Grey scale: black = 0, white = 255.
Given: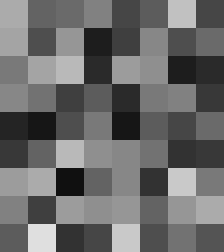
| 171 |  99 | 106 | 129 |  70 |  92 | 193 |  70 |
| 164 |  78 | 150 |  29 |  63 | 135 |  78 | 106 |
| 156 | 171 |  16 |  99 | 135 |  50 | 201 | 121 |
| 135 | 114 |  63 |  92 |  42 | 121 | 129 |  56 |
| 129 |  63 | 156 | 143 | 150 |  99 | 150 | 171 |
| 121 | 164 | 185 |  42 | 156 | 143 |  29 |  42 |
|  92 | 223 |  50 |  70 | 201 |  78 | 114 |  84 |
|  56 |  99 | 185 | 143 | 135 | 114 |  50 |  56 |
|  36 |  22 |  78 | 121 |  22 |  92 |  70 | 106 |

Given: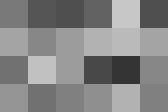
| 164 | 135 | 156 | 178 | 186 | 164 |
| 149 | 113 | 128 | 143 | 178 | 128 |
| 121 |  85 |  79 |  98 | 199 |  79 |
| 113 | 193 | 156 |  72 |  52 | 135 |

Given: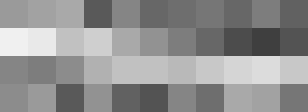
| 240 | 233 | 193 | 207 | 169 | 146 | 125 | 103 |  76 |  63 |  83 |
| 154 | 162 | 169 |  89 | 133 | 103 | 110 | 118 | 103 | 125 |  97 |
| 140 | 154 |  89 | 146 |  97 |  83 | 133 | 110 | 169 | 162 | 118 |
| 133 | 125 | 140 | 177 | 193 | 193 | 185 | 200 | 213 | 220 | 200 |

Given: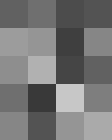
| 156 | 149 |  63 | 134 |
| 142 | 177 |  69 |  97 |
| 134 |  83 | 149 | 170 |
| 111 |  57 | 199 | 126 |
|  97 | 111 |  76 |  83 |

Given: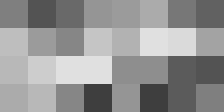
| 190 | 155 | 134 | 197 | 178 | 224 | 218 | 163 |
| 184 | 205 | 224 | 224 | 142 | 142 |  91 |  83 |
| 171 | 184 | 134 |  62 | 149 |  62 |  91 | 127 |
| 127 |  83 | 105 | 149 | 155 | 171 | 119 |  97 |

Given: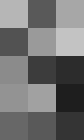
| 182 |  89 | 167 |
| 147 | 161 |  30 |
| 139 |  60 |  44 |
| 103 |  89 |  52 |
|  82 | 154 | 195 |

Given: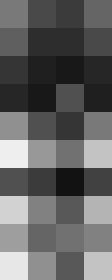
| 238 | 152 | 113 | 195 |
| 231 | 144 |  88 | 195 |
| 210 | 129 |  88 | 180 |
| 158 | 101 | 113 | 129 |
| 144 |  80 |  53 | 121 |
| 121 |  73 |  59 | 101 |
|  95 |  45 |  45 |  73 |
|  80 |  59 |  18 |  65 |
|  53 |  31 |  24 |  38 |
|  38 |  24 |  80 |  31 |

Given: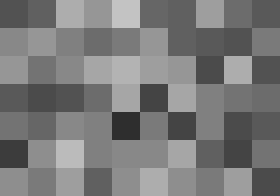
| 150 | 115 | 136 | 166 | 179 | 158 | 150 |  75 | 173 |  82 |
| 142 | 122 | 158 |  96 | 142 | 173 | 142 | 122 | 158 |  75 |
| 136 | 150 | 128 | 108 | 122 | 150 |  96 |  89 |  82 | 122 |
| 115 | 102 | 136 | 128 |  46 | 122 |  68 | 128 |  75 |  89 |
|  89 |  75 |  82 | 108 | 166 |  68 | 166 | 128 | 115 | 108 |
|  82 |  96 | 173 | 150 | 195 | 102 |  96 | 158 | 108 |  89 |
|  60 | 142 | 187 | 128 | 136 | 136 | 166 |  96 |  68 | 115 |

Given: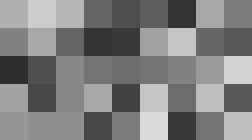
| 176 | 204 | 182 | 101 |  79 |  94 |  52 | 168 | 123 |
| 162 |  72 | 136 | 168 |  66 | 196 | 108 | 190 |  87 |
| 149 | 143 | 143 |  72 | 123 | 219 |  58 | 115 | 190 |
| 130 | 168 | 101 |  52 |  58 | 162 | 196 | 101 |  87 |
|  45 |  79 | 136 | 115 | 108 | 115 | 130 | 155 | 212 |
